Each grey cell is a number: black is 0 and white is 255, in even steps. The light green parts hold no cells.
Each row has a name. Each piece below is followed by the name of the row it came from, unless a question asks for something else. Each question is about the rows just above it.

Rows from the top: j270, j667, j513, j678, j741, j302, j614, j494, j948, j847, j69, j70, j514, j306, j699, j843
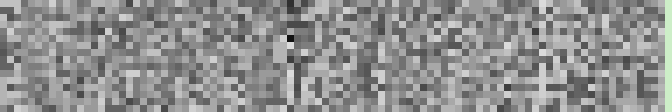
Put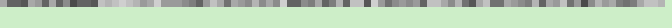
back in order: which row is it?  j306
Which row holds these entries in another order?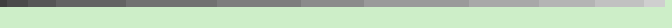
j948
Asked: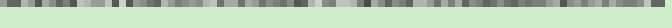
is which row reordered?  j847

